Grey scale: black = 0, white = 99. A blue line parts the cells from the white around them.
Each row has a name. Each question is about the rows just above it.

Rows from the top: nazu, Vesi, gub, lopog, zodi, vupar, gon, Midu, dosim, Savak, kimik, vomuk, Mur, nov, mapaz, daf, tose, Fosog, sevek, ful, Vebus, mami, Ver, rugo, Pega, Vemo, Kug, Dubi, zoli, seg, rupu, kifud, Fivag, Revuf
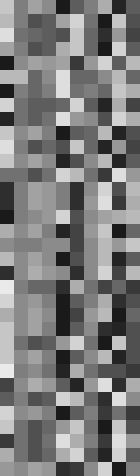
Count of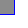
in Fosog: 4
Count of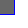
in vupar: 4

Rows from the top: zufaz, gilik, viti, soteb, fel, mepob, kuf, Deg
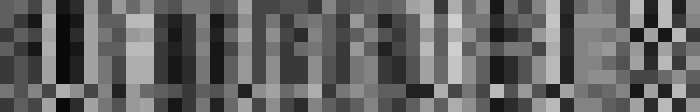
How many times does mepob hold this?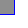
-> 7
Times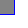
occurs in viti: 5

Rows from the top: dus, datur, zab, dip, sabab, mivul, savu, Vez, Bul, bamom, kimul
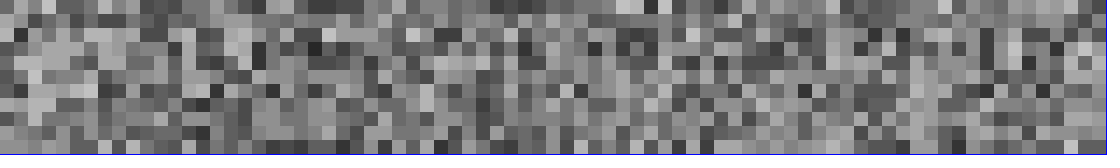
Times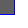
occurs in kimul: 16
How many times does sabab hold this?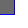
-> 9
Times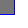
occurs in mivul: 13
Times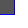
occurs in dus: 3

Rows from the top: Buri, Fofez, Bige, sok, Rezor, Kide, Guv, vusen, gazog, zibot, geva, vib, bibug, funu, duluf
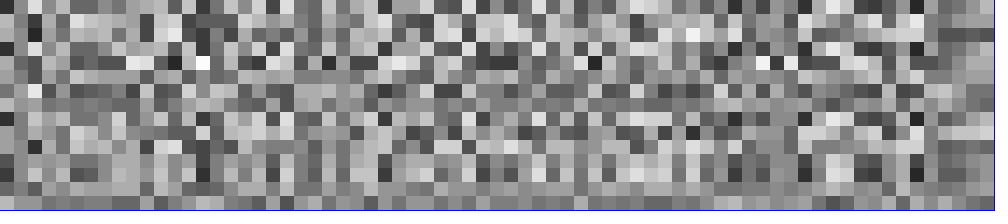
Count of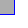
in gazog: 3
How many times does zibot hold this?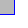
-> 5

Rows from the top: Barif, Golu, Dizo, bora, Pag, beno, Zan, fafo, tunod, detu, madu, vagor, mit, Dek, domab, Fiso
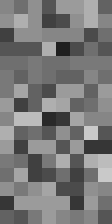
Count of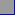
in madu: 4
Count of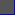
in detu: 2
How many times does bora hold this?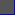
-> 4
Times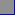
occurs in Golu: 3
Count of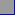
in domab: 5
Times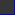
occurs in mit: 0
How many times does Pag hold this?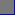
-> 4

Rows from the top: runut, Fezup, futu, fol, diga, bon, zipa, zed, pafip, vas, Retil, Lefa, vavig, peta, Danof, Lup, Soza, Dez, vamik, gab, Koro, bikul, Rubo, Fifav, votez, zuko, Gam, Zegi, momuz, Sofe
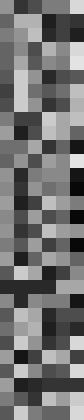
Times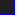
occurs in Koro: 0
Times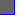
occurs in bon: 0
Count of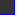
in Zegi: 3

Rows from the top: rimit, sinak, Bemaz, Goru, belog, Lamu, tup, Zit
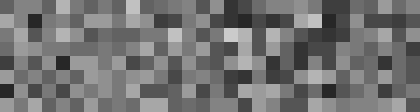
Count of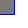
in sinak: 3
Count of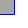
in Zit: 5
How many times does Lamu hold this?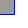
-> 5

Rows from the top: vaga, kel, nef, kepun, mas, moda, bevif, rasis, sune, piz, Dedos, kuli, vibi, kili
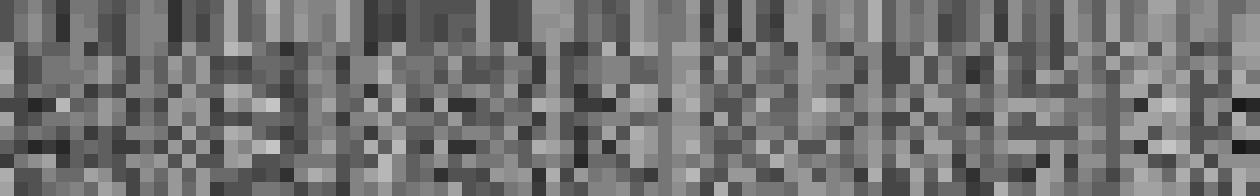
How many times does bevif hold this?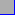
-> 2
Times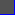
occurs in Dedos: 8
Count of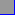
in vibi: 13

